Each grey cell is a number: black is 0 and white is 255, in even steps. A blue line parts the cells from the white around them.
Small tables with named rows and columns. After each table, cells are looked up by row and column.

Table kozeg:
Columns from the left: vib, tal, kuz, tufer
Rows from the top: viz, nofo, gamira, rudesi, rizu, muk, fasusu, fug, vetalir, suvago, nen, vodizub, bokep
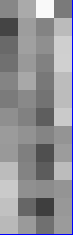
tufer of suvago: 188
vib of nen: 202
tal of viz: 170
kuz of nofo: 131
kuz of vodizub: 62
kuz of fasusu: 94
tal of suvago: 131
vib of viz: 135
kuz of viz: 249
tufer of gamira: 207
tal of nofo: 157
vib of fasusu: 143
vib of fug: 155
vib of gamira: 105
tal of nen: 144
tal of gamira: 160
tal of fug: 146
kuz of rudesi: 129
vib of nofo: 68
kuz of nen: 140
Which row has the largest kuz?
viz

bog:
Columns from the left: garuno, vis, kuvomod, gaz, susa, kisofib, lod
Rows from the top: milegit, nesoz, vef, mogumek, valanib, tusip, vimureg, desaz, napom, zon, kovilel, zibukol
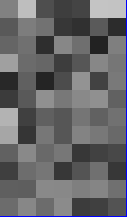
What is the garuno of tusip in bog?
59
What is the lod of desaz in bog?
105
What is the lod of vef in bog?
127
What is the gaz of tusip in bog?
120
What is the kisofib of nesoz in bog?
90
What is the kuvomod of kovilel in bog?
137
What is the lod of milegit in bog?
195
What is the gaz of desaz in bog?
86
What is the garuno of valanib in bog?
40
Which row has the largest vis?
milegit

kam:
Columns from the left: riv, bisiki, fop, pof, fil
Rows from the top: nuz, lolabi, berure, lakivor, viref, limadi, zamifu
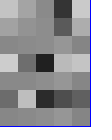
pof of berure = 150
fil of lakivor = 196
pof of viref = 150
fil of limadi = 96
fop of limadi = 43
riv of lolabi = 162
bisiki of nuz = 164
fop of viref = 142
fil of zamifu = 133
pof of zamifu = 150
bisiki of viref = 137
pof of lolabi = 90
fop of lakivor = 32
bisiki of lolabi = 147
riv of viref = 137
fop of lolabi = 141
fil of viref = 134
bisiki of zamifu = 138
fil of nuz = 202
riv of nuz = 195

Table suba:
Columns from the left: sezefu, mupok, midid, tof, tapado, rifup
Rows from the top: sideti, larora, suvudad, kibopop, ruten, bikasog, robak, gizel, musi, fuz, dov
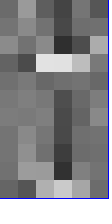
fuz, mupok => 156
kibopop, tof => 225
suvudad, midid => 138
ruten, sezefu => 112
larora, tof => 72
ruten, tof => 111
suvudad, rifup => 172
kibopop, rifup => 121
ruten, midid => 104
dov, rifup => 108
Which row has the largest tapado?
kibopop

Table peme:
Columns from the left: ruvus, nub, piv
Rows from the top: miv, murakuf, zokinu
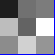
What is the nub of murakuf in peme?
99
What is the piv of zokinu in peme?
149
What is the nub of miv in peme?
113
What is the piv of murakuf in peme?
254
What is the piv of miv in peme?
124
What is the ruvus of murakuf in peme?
189
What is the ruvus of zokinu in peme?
140
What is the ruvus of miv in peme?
30
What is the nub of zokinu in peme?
209
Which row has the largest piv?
murakuf

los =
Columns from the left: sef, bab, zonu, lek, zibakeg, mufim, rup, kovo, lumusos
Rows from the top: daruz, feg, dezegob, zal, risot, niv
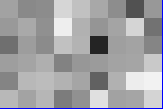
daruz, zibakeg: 193
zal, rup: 163
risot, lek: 178
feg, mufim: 149
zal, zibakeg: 151
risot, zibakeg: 165
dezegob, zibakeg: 179
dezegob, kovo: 163
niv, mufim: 224
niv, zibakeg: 145
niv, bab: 163
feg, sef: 153

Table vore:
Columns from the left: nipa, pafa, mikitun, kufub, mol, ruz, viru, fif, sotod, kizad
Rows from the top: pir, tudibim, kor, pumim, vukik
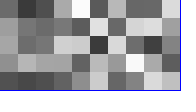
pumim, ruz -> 186
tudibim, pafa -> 118
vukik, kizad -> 192
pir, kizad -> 219
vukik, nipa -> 81
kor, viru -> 217
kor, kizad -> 131
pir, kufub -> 170
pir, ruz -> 90

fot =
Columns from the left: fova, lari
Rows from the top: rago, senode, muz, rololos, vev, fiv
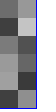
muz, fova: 123
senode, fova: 63
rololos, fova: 154
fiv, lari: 143
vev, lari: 58
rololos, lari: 102
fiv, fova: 64
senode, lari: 196
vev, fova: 160
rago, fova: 109
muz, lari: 81
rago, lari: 152
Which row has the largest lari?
senode

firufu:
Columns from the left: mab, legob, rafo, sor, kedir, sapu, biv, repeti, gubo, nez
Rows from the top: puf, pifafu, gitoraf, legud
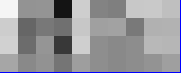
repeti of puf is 200
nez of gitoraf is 182
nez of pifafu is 178
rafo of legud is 146
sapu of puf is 131
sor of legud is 117
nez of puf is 191
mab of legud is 166
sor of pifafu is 112
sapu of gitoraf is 142
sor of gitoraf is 56
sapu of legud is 142
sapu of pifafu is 160
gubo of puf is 201
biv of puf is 127
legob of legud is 137
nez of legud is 159
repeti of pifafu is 121
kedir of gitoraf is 207
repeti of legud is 141

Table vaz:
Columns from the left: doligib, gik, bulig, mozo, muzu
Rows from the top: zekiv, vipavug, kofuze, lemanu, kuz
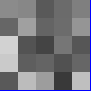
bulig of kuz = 157
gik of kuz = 188
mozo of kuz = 57
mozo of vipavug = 108
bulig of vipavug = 100
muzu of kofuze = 86
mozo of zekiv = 107
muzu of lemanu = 102
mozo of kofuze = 118
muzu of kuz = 191
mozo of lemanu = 81
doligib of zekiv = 139
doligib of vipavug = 102
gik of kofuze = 83
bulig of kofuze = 68
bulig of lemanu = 100
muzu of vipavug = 149
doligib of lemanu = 202
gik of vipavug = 160
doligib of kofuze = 210
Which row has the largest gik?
kuz

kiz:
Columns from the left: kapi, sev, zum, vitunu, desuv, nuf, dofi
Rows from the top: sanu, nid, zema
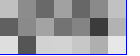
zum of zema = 210
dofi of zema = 231
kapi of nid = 96
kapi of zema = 222
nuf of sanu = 138
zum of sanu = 105
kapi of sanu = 192
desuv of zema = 199
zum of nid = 163
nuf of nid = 59
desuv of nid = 132
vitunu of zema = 211
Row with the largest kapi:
zema

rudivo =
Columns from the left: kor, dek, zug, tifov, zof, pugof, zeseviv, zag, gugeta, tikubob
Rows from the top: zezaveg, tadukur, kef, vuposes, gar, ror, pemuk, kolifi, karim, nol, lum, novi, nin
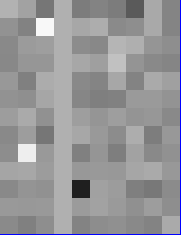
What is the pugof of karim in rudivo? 149
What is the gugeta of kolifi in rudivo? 125
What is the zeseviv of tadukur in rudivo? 138
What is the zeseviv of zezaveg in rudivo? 124
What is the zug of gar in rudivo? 172
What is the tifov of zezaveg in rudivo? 176
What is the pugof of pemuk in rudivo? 149
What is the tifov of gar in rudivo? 176
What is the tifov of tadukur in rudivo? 176
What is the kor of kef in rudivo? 137
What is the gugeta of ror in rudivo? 154
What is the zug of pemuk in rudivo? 145
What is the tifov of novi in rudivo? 176
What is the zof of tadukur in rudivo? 167
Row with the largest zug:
tadukur

